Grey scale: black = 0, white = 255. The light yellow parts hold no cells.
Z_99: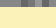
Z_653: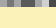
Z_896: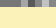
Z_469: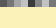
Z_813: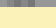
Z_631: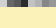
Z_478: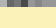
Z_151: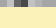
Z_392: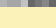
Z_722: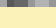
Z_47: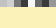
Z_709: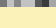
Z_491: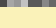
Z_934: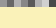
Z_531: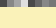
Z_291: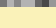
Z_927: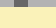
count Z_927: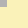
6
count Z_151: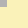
1

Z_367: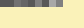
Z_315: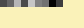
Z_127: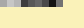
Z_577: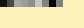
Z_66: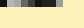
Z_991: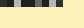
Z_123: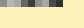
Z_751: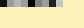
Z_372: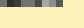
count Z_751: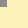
0
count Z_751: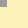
3
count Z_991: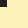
4
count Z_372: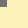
3

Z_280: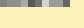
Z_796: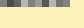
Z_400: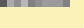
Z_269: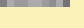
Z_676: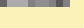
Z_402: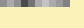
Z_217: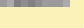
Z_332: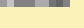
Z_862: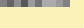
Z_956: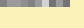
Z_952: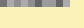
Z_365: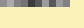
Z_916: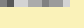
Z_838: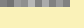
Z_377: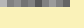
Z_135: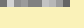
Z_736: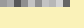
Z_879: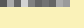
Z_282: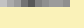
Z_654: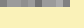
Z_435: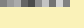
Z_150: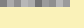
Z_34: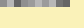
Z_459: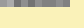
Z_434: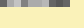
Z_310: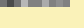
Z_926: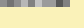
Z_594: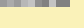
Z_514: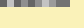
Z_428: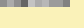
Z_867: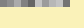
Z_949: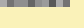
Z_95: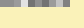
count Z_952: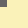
2
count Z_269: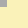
4
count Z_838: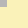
1
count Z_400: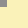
2
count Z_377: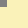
4

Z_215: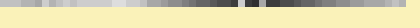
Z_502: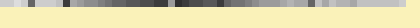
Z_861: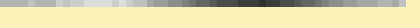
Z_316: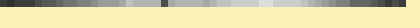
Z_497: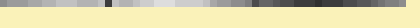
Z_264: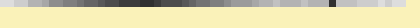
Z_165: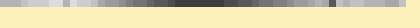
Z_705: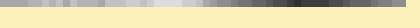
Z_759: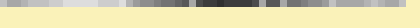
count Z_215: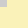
10
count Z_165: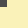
3
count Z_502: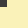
5
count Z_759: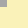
11
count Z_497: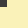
7

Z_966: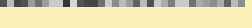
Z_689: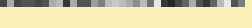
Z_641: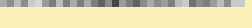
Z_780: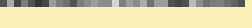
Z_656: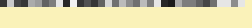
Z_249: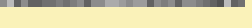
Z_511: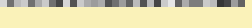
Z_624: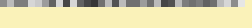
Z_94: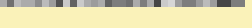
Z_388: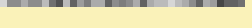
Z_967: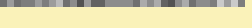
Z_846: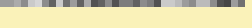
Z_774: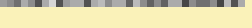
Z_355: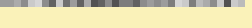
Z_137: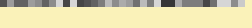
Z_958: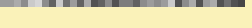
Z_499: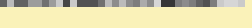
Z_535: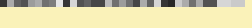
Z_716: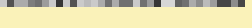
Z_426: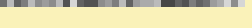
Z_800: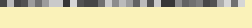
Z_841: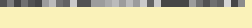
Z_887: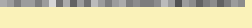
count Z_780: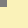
6
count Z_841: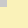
3
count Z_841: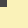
7
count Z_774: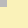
3
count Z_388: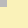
5

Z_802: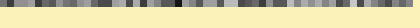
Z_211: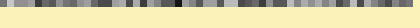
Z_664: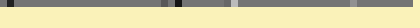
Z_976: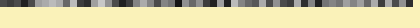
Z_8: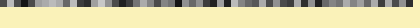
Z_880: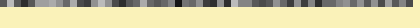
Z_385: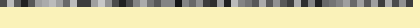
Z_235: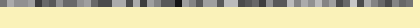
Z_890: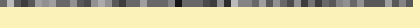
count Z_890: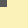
11
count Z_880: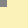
6
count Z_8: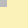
4
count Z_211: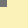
3

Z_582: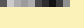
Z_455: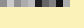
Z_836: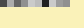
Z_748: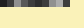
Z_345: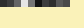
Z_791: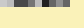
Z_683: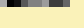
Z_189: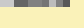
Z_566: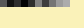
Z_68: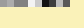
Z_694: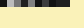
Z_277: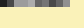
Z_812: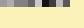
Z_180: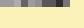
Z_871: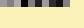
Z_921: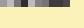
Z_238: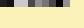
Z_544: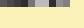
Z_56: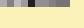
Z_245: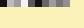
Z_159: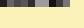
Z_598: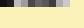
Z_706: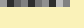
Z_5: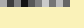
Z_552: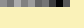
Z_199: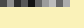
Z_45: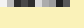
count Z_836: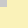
2
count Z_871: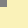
3
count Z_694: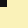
3
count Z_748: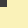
4

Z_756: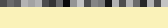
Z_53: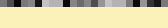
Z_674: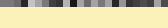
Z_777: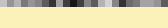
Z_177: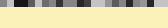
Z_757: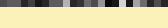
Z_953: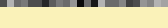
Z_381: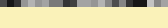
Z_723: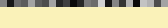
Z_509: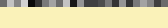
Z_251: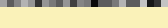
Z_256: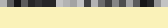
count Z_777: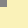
3
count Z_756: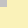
2
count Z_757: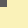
4
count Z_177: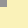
2
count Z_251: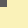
6
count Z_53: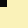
3
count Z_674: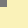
4

